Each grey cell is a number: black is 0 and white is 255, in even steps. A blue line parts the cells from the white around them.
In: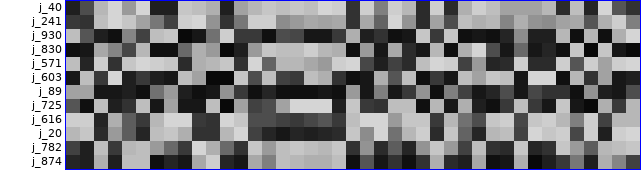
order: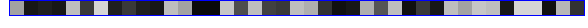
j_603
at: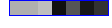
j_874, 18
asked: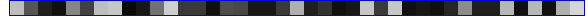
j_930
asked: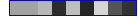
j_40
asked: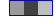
j_782

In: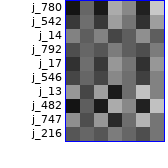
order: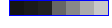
j_780
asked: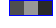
j_747

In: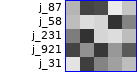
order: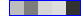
j_231
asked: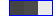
j_87

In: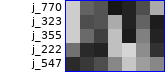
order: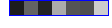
j_323
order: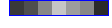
j_547
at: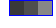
j_547, 2

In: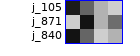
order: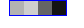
j_840
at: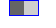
j_840, 2
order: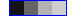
j_840
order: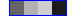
j_105

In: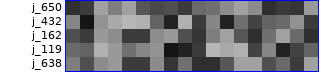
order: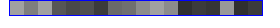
j_650
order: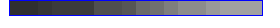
j_638
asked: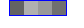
j_119
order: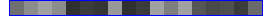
j_650
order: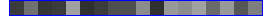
j_162
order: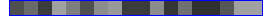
j_638

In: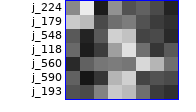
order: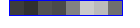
j_193
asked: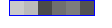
j_179
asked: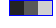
j_548

